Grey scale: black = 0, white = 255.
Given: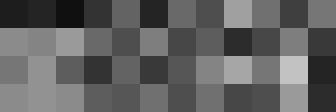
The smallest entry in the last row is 44
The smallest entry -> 16
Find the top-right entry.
118
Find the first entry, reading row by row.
29
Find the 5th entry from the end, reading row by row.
112
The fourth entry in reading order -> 51
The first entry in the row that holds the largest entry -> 118
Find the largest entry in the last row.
154
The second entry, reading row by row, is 36
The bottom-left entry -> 139
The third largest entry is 160
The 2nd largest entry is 166
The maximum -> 194
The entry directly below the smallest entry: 154

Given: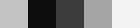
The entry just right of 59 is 165
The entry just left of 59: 13

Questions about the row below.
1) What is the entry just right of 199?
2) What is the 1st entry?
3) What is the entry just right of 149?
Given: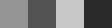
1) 42
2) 149
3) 82

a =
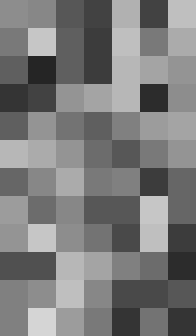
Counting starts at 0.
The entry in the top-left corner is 141
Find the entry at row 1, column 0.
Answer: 121
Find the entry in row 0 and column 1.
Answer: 135
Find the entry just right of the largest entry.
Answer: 156
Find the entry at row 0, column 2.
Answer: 87
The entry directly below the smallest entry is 66
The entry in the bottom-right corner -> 52
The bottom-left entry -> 128
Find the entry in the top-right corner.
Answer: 191
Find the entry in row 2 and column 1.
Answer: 37
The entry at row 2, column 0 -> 95
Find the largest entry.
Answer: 213

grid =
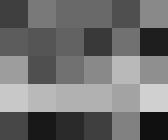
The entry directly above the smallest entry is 208
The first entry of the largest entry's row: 200
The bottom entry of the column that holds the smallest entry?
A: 16
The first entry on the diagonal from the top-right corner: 137
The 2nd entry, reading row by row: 121
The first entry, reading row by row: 63
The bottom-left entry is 71
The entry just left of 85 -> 92
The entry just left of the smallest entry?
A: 129

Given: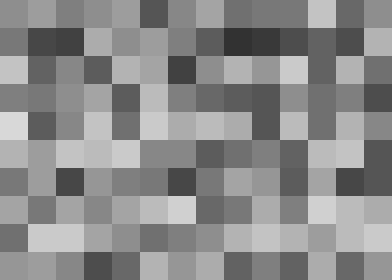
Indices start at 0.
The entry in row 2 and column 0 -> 195
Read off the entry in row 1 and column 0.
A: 120
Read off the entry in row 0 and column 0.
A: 142
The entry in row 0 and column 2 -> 127
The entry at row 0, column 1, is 157
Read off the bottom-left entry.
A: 150
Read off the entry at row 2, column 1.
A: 98
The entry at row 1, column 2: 65
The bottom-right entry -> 150
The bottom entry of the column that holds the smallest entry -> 98
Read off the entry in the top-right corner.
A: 142
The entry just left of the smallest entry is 92
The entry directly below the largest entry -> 179

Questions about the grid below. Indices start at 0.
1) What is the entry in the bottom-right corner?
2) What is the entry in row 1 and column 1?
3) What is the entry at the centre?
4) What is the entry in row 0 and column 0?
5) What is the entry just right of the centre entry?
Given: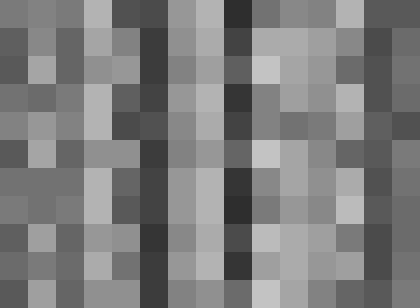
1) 122
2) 136
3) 151
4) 122
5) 101

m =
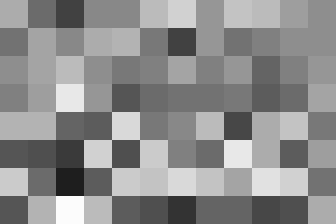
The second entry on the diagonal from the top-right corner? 142
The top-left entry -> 172
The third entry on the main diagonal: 187
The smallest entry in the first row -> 65
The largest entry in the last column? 172
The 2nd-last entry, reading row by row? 79
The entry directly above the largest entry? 30
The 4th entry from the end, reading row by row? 100
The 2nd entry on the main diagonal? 164
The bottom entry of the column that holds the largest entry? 252
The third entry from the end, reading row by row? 71
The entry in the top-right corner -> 142
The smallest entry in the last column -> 114
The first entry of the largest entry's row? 85
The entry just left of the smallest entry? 107
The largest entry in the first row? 209
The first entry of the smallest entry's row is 203
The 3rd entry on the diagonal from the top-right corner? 100
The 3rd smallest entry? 58
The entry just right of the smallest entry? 92
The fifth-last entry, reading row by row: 100

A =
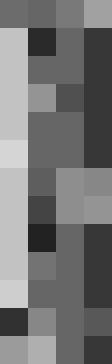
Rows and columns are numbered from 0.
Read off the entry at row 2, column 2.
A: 102
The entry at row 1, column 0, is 194
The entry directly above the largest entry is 194
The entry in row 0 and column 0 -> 108
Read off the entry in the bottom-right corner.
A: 55
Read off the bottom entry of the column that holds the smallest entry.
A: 175
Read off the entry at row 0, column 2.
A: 121
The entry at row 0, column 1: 102
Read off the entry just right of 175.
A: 102
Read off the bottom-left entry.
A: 155
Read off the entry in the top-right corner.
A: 161
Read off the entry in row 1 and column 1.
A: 42
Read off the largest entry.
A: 213
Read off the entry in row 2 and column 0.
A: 194
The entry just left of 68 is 194
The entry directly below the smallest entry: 115
